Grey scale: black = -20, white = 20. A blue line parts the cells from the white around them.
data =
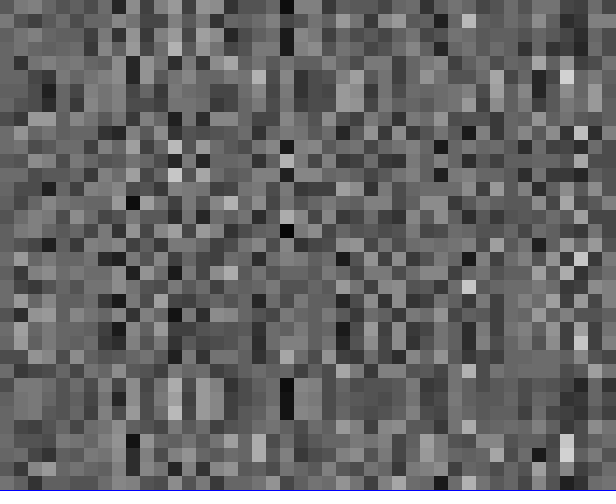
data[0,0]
-6
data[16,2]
0
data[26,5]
-9
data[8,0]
-8
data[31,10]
3
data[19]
[-5, -11, 0, 2, -3, -1, -3, -3, 2, -15, 3, -3, -16, -1, -9, 2, 7, -6, -2, -7, -4, -4, -6, -1, -4, -9, -1, -1, -8, -3, 1, 1, -10, -4, -2, -7, -5, -5, 5, -6, 7, -12, -6, -3]
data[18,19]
-3
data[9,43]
0
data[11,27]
-11
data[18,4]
-4
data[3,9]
4
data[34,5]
-7
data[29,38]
-3
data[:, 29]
[-3, -6, -2, 1, -4, -4, -3, -4, -1, -11, 0, -1, 0, -4, -5, 1, -1, -3, -11, -3, -7, -12, -1, -11, -12, 1, -7, -1, -2, 0, -6, -5, -4, -1, -3]
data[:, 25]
[-6, -2, -8, -4, -8, 5, 2, 3, -10, -6, -2, -10, -5, 2, -5, -9, -7, 3, -7, -9, -2, -8, -11, -8, -7, -11, -1, -8, -6, -7, 0, -1, 2, -8, -2]
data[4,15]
2
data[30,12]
-1
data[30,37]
-4
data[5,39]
-9
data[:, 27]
[-9, 1, -9, -7, -1, -2, -2, -1, -4, -11, -4, -11, -6, -1, 0, -10, -8, -2, -10, -1, 1, -12, -5, -10, -9, -9, 0, -7, -8, -7, 1, 0, -1, -4, 0]
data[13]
[-4, -8, -8, -15, -4, -10, 0, -1, 1, -8, -7, -11, 0, -1, -2, -10, -9, -2, -1, -8, -1, -11, -10, -10, 5, 2, -12, -1, -8, -4, -3, -3, -3, 2, -10, 4, -6, 0, -13, -5, 2, -6, 2, -7]
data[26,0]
-3
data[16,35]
-7
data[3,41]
-14
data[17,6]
0
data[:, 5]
[-5, -8, -5, -3, -1, -4, -9, -11, 1, -4, -3, -1, -4, -10, -3, 2, -4, -11, -4, -1, -7, -5, 1, -4, -5, 2, -9, -3, -5, -4, -9, -2, -6, -2, -7]
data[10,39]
-10
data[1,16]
-4
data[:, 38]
[-2, 2, -4, -4, 6, -14, -14, -10, 3, -6, -3, -4, -2, -13, 2, -7, -3, -15, -7, 5, -1, -3, 4, -5, -7, -3, -3, -6, -4, -3, 0, -5, -16, 5, 1]
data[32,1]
-3
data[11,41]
6
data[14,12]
-10
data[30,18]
-3
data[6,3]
-15
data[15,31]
2

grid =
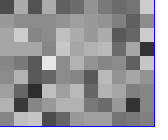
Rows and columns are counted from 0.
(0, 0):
-8
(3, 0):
6
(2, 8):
-6
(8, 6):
5
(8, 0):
1
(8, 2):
11
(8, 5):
4
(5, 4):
2
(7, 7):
-3
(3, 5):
6
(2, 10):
12
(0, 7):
-1
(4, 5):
8
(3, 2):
6
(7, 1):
-11
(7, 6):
-1
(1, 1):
2
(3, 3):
1
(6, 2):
-13
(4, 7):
1
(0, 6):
3
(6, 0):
5
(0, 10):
12
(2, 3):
2
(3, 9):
6
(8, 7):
5

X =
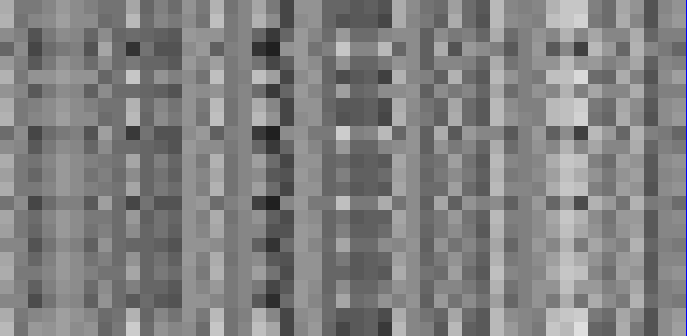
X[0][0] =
7
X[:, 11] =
[0, 1, -5, -7, -4, 3, -5, 1, 2, -7, -5, 0, -2, -1, -7, -2, -2, -5, -2, -1, -4, -6, 1, 3]
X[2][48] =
0
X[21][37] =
0
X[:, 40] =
[11, 11, 8, 1, 9, 10, 8, 10, 10, 2, 8, 11, 10, 11, 4, 11, 10, 8, 10, 11, 10, 7, 11, 9]
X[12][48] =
2
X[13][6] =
0
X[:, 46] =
[-7, -7, -4, 1, -5, -7, -4, -6, -7, 0, -4, -6, -6, -7, -1, -6, -6, -4, -6, -6, -5, -3, -7, -7]
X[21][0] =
1
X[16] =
[5, -1, -4, 0, 4, 2, -2, 0, -3, 2, -4, -2, -5, 3, 1, 6, -1, 1, 1, -7, -7, 4, 3, -4, 0, -5, -5, -3, 5, 2, -4, -1, 2, -1, -6, 8, -1, 0, 2, 5, 10, 6, 3, -1, 3, 5, -6, 1, 1]
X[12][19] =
-6
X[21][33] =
2
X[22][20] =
-9
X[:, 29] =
[2, 1, 2, 2, 2, 1, 3, 2, 1, 3, 3, 2, 2, 2, 2, 2, 2, 3, 2, 2, 2, 3, 1, 1]
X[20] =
[4, 0, -5, 0, 3, 2, -3, 2, -3, 0, -4, -4, -6, 3, 1, 4, -1, 1, -1, -9, -6, 4, 2, -4, 2, -4, -4, -1, 3, 2, -4, 1, 1, -1, -4, 8, -2, 0, 3, 3, 10, 4, 4, 0, 2, 6, -5, 0, 1]
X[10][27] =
1
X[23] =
[9, -2, 4, 3, 5, 2, 3, -4, -1, 12, -3, 3, 1, 2, -3, 11, -2, 1, 10, 6, -9, 1, 4, -4, -9, -6, -5, -11, 9, 1, 0, -6, 9, -5, -6, 9, 4, 1, -1, 11, 9, 15, -4, -5, 7, -1, -7, 2, 5]
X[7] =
[7, -1, 0, 2, 4, 2, 0, -2, -2, 8, -3, 1, -2, 3, -1, 9, -2, 1, 7, 1, -9, 3, 3, -4, -6, -6, -5, -8, 7, 2, -2, -4, 6, -3, -6, 9, 2, 0, 0, 9, 10, 12, -1, -3, 6, 2, -6, 2, 3]
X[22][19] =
1
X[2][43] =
1
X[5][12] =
0
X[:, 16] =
[-2, -1, -1, 0, -1, -1, -1, -2, -2, 0, -1, -2, -2, -2, 0, -2, -1, -1, -2, -1, -1, -1, -2, -2]
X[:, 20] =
[-9, -9, -4, 3, -5, -9, -4, -9, -9, 2, -4, -9, -7, -9, 1, -8, -7, -3, -7, -8, -6, -3, -9, -9]
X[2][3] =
-1
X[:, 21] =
[3, 2, 4, 4, 4, 2, 4, 3, 2, 3, 4, 3, 4, 3, 4, 3, 4, 4, 3, 3, 4, 4, 2, 1]
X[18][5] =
2
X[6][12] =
-7
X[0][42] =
0
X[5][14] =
-2
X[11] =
[7, -1, -2, 1, 4, 2, 0, -1, -2, 6, -4, 0, -4, 3, -1, 8, -2, 1, 5, -3, -9, 3, 3, -4, -3, -6, -5, -6, 6, 2, -3, -2, 5, -2, -6, 9, 1, 0, 1, 7, 11, 10, 0, -3, 5, 3, -6, 2, 3]
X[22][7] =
-3
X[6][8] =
-3
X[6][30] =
-5

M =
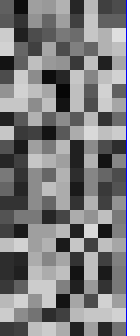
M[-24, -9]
-5
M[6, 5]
10
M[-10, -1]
3
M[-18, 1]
13
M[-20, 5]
-11
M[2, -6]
-6
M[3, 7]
8
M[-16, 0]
-15
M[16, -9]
-10
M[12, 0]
-1
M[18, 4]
6
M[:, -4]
[-14, -10, -3, 0, -11, 11, 10, 10, -6, 7, -15, -15, -13, -16, -12, 7, -15, 11, -12, -17, -15, 6, 9, -15]
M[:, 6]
[9, 11, 11, -4, 10, 1, -6, -8, 9, 14, 2, 8, 1, 1, 8, 3, 14, -10, 10, 10, 4, -8, 11, 5]
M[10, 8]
-13
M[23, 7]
-14
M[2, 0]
12
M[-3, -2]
13
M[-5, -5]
10
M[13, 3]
10
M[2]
[12, -15, -8, -6, -1, -3, 11, 8, 15]
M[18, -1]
0
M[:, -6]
[4, -4, -6, 6, 4, -18, 6, 10, -5, -17, -1, 8, -4, 10, -4, -14, 5, 8, 1, 7, 12, 12, -13, 12]
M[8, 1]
-6
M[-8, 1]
-16
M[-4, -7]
12
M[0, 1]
-18
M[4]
[-17, -5, 10, 4, 3, -11, 10, -15, 6]
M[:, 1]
[-18, -12, -15, -4, -5, 12, 13, 11, -6, -11, -16, -10, -12, -14, -12, -1, -16, 13, -14, -15, -5, 13, 2, -10]
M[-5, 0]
-13
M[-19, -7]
2
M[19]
[-13, -15, 10, 7, 10, -17, 10, -16, -1]
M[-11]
[-4, -14, 2, 10, 7, -16, 1, -11, -7]
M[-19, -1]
13
